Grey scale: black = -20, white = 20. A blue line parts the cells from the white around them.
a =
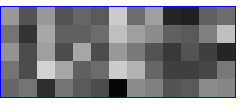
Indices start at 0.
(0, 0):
4
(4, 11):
2
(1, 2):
6
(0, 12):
-3
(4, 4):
-6
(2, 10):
-7
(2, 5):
-8
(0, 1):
-7
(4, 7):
2
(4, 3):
-2
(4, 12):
1
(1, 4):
-5
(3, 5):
-3
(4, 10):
-6
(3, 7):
8
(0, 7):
-3
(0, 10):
-15
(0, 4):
-4

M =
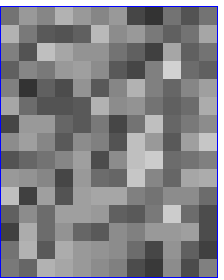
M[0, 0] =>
-2
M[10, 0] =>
10
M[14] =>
[-1, -4, 8, 6, 4, 2, 0, -8, -11, 2, -8, 0]
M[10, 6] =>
6
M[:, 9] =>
[-2, -5, 6, 13, -4, -5, -4, -6, -3, -4, 2, 12, 4, 3, 2]
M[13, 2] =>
-6
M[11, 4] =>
5
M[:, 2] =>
[1, -6, 10, -1, -5, -7, 4, 1, -2, 1, 5, -3, -3, -6, 8]
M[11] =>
[-5, 2, -3, 5, 5, 4, -5, -6, -1, 12, -3, -8]
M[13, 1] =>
8
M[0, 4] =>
4
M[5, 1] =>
-3
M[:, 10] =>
[-7, -2, -5, -3, 1, -3, -1, 5, -2, 6, 2, -3, 5, -5, -8]
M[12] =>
[-10, 7, -3, 3, -4, -6, 2, 0, 4, 4, 5, -8]
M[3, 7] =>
-9
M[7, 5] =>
0
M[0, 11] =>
-2
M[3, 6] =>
-6
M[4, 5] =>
-6
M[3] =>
[-5, 1, -1, 4, 5, 2, -6, -9, 0, 13, -3, -5]
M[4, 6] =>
1
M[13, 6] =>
2
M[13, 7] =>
-3
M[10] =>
[10, -10, 5, -7, 5, 6, 6, 0, -2, 2, 2, -3]
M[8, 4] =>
5
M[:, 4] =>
[4, -5, 3, 5, 3, -6, -6, 2, 5, 4, 5, 5, -4, 4, 4]
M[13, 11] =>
-10

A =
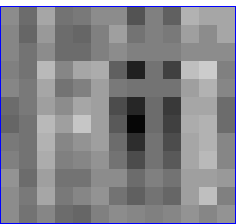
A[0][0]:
2
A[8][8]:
-2
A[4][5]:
5
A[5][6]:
-8
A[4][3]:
-2
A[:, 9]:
[-5, -1, 0, -10, -2, -11, -10, -8, -6, -2, -4, 1]
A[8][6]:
-2
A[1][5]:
0
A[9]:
[3, -3, 5, -2, -2, 2, 2, -3, 0, -2, 5, 5, 4]
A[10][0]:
2
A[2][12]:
2
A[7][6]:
-3
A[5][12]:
-3
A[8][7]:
-8
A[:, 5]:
[2, 0, 0, 7, 5, 5, 5, 5, 3, 2, 3, 0]
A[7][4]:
3
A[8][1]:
-2
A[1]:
[1, -4, 4, -3, -4, 0, 5, -2, 0, -1, 5, 2, 6]
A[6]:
[-4, -2, 9, 5, 11, 5, -6, -19, -3, -10, 7, 8, -3]
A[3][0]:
0
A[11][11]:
1
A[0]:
[2, -3, 6, -2, -1, 2, 2, -7, 0, -5, 8, 6, 6]
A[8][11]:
9
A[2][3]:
-3
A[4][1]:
-1
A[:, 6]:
[2, 5, 2, -5, -1, -8, -6, -3, -2, 2, -2, 2]
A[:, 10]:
[8, 5, 2, 10, 5, 6, 7, 6, 6, 5, 5, 3]
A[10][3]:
-1
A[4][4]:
0

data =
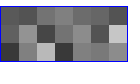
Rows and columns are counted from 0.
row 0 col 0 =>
-6
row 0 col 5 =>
-4
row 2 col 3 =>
-11
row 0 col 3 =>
0
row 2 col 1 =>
0
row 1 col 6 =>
11
